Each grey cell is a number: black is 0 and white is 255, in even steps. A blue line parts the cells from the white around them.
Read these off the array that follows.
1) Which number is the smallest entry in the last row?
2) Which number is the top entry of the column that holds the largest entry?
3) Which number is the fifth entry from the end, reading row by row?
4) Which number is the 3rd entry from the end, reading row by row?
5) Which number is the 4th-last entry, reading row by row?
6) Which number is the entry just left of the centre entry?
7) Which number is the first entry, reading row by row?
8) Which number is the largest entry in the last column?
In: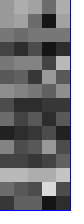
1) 21
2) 108
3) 55
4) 97
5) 97
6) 45
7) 153
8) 196

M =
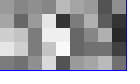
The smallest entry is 40
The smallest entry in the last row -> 83
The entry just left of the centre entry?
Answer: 239
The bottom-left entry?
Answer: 124
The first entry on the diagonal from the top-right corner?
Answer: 143
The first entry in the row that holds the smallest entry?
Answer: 207
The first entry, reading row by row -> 154
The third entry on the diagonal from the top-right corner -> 134
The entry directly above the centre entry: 52
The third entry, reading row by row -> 143
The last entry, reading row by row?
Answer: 113
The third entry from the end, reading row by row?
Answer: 165
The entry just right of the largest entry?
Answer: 103

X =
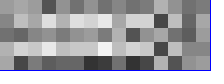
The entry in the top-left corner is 156
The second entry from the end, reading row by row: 146
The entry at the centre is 123
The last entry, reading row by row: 156
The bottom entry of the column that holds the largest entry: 60
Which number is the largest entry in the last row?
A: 178
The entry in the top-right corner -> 123
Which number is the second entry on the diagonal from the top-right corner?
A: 102
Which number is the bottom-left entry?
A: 167
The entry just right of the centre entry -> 178
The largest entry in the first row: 178
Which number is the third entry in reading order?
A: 156
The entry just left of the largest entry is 200
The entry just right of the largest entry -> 190
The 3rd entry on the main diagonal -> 134
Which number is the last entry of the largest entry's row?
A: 134
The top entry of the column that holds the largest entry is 113
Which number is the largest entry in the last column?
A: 167

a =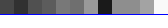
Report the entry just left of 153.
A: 111
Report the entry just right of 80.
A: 92
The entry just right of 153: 26
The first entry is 70

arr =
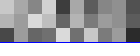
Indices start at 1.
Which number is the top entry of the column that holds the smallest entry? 81
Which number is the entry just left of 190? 218
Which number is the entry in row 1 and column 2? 168
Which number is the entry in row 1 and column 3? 134
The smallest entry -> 43
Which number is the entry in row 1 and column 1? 200
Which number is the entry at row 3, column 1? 72

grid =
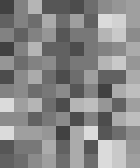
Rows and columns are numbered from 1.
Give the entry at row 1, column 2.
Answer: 130
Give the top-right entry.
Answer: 159
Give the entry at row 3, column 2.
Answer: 97
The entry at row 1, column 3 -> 181
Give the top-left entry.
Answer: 65
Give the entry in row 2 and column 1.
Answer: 97
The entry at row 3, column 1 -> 130
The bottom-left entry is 97
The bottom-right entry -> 159

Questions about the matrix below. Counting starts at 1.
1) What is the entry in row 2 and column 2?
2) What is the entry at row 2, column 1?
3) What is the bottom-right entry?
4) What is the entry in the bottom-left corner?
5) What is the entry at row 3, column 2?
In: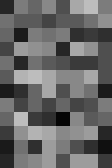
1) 90
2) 113
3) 58
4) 38
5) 26

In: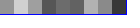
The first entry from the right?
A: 55
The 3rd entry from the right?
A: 178
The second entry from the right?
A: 138

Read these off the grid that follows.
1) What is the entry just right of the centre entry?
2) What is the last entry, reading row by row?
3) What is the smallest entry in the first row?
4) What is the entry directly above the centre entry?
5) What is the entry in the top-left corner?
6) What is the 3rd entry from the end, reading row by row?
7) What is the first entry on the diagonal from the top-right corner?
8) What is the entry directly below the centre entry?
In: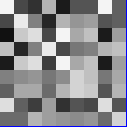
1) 168
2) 211
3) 27
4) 72
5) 244
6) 149
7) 96
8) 140

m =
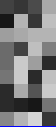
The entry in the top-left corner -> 66
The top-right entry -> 169
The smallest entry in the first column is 23
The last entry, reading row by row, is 54
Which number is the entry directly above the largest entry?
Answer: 23
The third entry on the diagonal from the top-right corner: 169
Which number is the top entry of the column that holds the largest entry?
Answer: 75
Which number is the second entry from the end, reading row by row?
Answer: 213
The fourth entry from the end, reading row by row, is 135

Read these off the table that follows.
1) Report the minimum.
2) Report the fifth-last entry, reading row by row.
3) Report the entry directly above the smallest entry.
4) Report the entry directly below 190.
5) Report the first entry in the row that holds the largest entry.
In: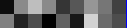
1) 2
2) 97
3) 138
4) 77
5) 128
